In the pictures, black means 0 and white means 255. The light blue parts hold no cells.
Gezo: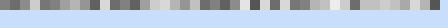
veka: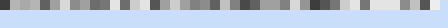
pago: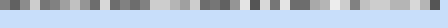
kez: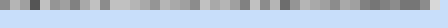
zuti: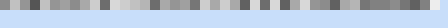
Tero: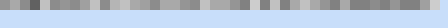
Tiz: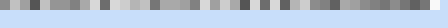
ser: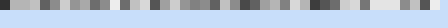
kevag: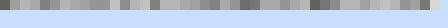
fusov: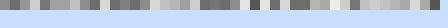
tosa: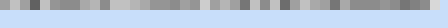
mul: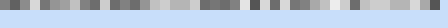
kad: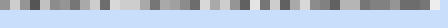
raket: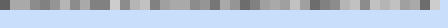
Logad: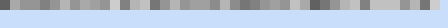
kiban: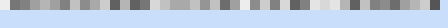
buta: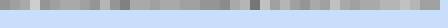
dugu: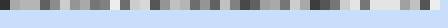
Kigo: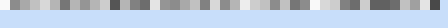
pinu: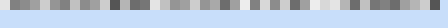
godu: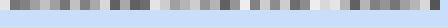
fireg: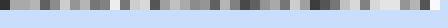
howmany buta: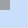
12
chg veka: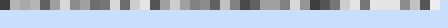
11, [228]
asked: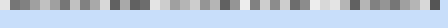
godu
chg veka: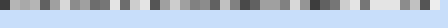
32, [85]
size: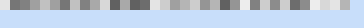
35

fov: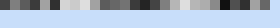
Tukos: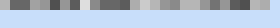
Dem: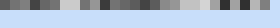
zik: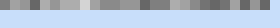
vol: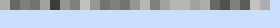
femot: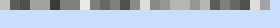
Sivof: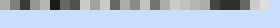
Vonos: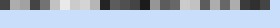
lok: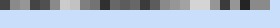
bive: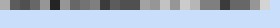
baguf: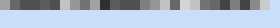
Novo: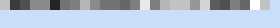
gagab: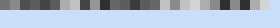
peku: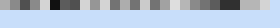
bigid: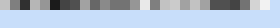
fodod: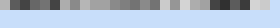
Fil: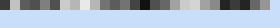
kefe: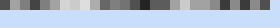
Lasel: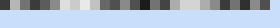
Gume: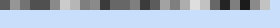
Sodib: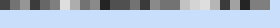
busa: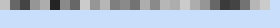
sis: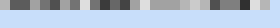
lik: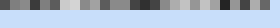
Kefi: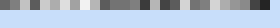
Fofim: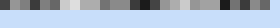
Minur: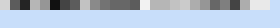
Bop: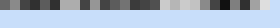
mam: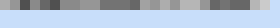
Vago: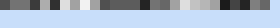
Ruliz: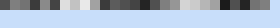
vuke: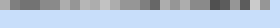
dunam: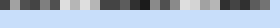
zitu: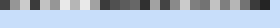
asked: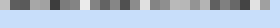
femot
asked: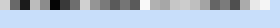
Minur

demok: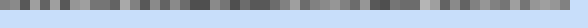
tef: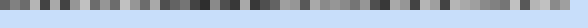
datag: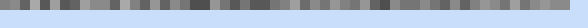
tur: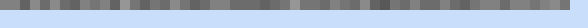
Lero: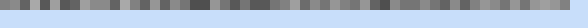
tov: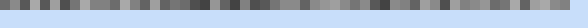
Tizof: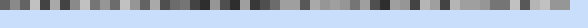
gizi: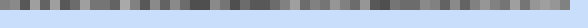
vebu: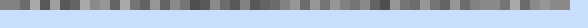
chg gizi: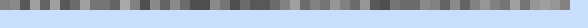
14, [88]
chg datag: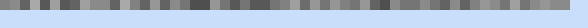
31, [138]

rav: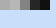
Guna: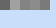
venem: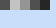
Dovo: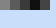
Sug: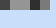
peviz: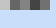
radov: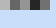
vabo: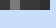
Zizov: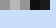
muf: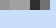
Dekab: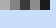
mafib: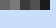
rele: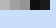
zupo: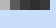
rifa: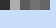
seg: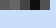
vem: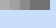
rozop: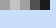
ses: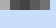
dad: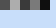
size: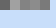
5
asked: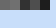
mafib
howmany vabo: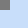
1
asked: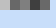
peviz
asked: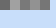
Guna
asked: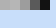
rozop

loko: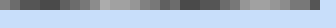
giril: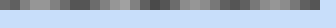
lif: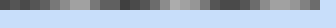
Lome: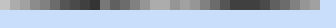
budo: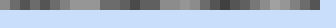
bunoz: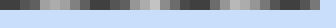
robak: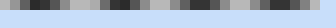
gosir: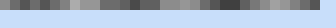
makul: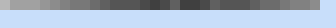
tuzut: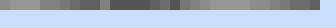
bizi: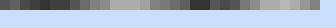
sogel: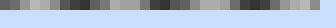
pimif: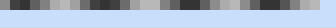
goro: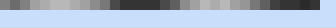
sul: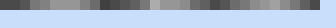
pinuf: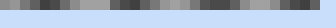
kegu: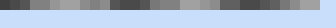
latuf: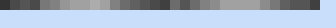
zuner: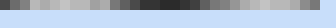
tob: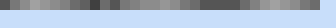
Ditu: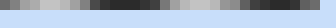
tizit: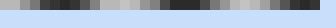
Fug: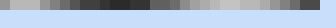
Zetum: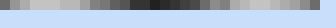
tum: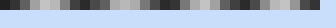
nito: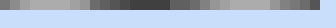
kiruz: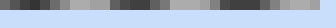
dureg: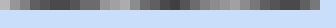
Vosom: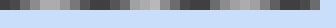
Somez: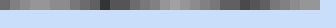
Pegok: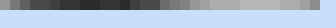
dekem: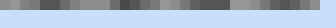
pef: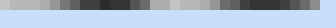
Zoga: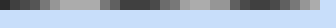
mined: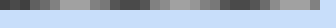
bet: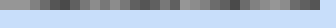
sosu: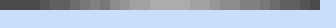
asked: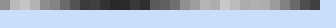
Fug
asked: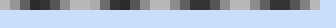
robak
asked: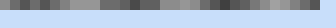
budo
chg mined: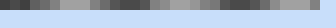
10, [120]
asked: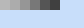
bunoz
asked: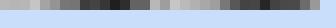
pef

